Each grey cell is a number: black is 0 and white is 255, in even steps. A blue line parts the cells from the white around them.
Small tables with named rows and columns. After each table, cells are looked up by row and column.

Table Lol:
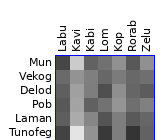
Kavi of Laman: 171
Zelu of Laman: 102
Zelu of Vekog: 111
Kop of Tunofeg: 126
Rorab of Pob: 111
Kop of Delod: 143
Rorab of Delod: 102
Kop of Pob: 149
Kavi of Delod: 160
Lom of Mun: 113
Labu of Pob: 88

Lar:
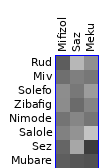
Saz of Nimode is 134
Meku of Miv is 119
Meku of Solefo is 156
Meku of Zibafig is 132
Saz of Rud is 183
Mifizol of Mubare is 94
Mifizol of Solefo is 141
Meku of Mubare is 82

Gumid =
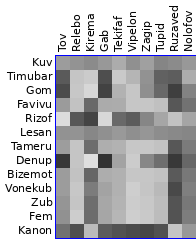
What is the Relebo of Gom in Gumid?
199
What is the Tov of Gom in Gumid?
75
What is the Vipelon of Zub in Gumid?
204
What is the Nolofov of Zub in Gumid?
120
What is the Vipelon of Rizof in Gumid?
92
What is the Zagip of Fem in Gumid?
201
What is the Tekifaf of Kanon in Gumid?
82
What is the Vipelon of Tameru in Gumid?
199
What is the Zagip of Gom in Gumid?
143
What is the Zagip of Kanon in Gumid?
70
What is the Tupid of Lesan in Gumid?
141
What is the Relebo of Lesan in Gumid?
147
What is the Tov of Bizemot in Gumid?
156
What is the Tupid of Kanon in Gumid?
81
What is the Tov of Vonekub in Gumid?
156
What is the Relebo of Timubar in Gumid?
197
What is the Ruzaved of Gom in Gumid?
63
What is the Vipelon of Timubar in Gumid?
181
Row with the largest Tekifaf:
Timubar

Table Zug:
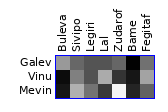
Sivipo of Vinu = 128
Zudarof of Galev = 102
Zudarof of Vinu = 52
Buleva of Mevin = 22
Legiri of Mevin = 115
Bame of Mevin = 36
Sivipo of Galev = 103
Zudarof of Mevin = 245
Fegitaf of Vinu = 163
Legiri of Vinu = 82
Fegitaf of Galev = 113
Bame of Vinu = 22
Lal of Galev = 84

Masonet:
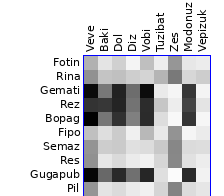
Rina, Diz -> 206
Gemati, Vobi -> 12
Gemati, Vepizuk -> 244
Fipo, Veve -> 192
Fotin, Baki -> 228
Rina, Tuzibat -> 181
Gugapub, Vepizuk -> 242
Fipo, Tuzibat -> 232
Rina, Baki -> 196
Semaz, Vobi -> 220
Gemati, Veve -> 11
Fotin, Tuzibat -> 237
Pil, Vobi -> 241
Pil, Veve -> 149
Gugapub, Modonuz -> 42

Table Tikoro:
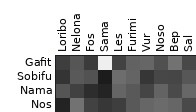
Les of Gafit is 66
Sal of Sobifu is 87
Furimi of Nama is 89
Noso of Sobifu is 71
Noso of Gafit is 80
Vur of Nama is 69
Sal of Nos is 73
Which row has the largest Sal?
Nama

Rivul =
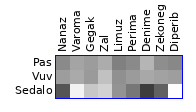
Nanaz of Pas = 138
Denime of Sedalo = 61
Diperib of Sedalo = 253
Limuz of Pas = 128
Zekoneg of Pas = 142
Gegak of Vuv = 154
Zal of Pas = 172
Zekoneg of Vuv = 162
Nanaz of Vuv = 157
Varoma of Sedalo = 243
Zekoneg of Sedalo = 97
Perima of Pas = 138
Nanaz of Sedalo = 85
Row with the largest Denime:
Pas

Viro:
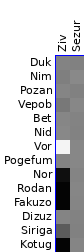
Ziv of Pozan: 133
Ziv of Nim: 127
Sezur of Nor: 132
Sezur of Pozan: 129
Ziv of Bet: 134
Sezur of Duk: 129
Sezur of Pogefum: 135
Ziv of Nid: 136
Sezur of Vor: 135

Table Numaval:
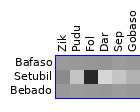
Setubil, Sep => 197
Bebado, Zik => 153
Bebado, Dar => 151
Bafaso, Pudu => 152
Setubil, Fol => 39
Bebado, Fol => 153
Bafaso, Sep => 156
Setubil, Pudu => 196
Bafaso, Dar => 149
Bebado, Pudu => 156
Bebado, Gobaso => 153
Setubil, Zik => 139
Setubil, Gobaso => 178
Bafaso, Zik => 154
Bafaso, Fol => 150
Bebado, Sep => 156
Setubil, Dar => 214
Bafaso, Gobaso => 153
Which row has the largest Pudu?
Setubil

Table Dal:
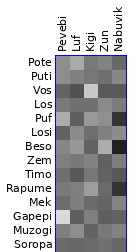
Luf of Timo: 88
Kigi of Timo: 119
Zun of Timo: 99
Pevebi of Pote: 142
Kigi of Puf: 152
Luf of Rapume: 127
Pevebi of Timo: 111
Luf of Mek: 126
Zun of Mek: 101
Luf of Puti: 129
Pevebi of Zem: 127
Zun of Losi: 129
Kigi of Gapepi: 127
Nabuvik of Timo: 87
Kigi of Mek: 106
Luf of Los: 112
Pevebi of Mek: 108
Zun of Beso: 172
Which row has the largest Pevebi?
Gapepi

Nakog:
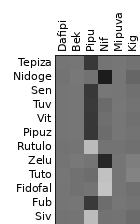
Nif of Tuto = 193
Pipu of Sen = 56
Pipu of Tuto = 109
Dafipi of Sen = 117
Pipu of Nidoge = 114
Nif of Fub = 109
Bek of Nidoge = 120
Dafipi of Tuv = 117

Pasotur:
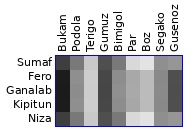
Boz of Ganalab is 187
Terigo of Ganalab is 204
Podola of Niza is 121
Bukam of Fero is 28
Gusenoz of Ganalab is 78
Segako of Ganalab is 138
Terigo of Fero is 205
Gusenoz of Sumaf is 150
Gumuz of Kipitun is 71
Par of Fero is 168
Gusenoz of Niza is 150
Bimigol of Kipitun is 141
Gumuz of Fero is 71
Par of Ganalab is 169
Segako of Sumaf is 143

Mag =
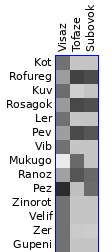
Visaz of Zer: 113
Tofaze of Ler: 197
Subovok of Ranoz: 104
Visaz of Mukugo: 235
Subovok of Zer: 204
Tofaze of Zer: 202
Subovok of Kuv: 196
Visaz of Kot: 113
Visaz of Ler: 113

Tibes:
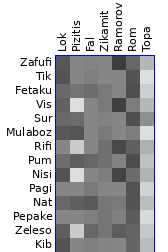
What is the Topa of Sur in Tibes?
143
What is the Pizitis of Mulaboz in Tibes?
85
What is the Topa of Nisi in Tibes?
178
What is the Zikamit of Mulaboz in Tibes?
121
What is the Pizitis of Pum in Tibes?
95
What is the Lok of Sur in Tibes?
104
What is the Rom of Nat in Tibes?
84
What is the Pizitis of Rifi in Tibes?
202

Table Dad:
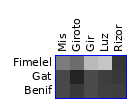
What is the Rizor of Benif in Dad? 63
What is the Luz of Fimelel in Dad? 197
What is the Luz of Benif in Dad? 64
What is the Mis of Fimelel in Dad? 124
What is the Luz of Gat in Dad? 62
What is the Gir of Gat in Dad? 75
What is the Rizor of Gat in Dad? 57
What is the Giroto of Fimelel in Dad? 109
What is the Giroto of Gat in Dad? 36

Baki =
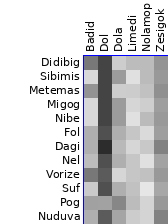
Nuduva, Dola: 165
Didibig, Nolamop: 187
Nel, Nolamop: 224
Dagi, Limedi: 214
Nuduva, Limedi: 204
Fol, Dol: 80
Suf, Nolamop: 230
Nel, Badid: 188
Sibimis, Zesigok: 153
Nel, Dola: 175
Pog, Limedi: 188
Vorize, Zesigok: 153
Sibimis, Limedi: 224
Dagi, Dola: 185
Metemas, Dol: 68
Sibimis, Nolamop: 187
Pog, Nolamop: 212
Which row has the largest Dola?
Vorize

